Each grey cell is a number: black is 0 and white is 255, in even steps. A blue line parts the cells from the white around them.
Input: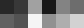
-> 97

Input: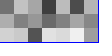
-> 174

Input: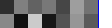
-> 136

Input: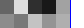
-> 140

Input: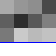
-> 95

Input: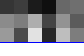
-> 139
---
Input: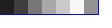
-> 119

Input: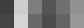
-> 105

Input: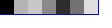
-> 200

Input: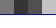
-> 80

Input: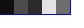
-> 43

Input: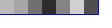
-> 112

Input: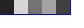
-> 115

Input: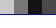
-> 19

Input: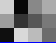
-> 187

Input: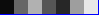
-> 177
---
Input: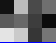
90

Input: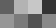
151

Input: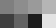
63

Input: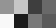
248

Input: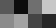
139

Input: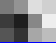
59

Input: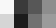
213

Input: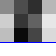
206

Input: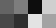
72
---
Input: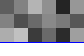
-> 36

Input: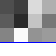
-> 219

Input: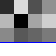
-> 80

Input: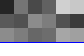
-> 208

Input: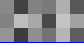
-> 175

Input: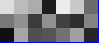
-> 201

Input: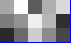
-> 175

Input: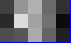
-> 106
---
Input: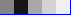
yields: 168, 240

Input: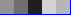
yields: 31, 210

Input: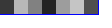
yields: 35, 197

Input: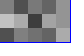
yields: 61, 194

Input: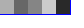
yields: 133, 203

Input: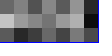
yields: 116, 196

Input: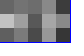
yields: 88, 194
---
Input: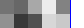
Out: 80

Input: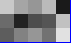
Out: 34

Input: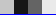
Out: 100

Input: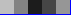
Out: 70

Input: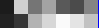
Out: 34

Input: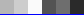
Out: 83

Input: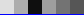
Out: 86

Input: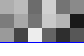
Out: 46

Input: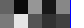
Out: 23
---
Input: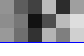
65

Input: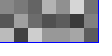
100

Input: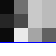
201

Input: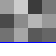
59

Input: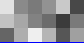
122

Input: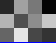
120

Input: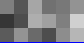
166

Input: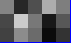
79

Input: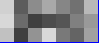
140
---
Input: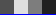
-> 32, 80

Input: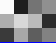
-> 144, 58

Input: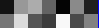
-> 31, 118

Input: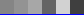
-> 63, 133

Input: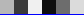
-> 219, 183

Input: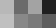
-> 32, 192

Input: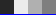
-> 127, 39

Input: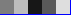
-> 222, 125
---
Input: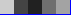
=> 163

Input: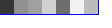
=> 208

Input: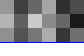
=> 180

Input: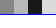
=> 184

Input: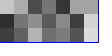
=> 211

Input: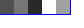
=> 160

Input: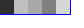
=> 191

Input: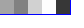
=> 209
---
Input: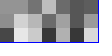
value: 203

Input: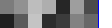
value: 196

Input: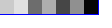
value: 109

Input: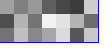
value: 136

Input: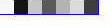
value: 198

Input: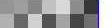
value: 208

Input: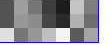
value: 151
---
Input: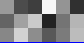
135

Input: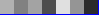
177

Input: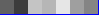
97

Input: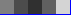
127

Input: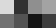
114

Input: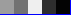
157

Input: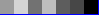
155

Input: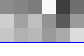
198

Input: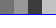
116

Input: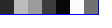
41
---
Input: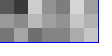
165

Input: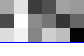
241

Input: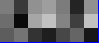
116

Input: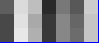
231

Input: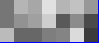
103

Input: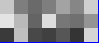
191

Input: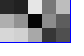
209

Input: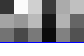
73

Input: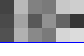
177

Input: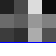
47
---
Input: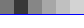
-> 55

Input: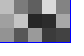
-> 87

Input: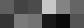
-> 123

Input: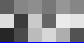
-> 74

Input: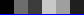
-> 109

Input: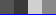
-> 57

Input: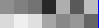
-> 239

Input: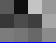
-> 118

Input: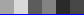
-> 217
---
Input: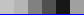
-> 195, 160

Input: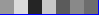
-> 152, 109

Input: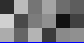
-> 45, 144

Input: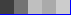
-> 62, 204

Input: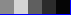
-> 138, 5

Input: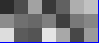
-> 44, 155
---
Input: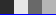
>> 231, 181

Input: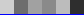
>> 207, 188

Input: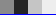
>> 238, 197

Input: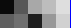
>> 222, 209

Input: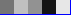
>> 231, 192

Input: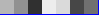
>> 237, 218
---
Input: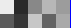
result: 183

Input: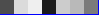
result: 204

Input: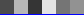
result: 146

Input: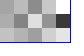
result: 223

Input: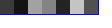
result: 132

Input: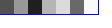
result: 181

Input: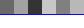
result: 162

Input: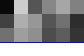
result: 166

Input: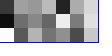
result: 223
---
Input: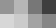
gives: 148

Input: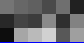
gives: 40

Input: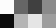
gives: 252

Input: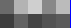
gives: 106

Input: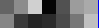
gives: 100

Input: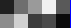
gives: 32

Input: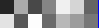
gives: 37
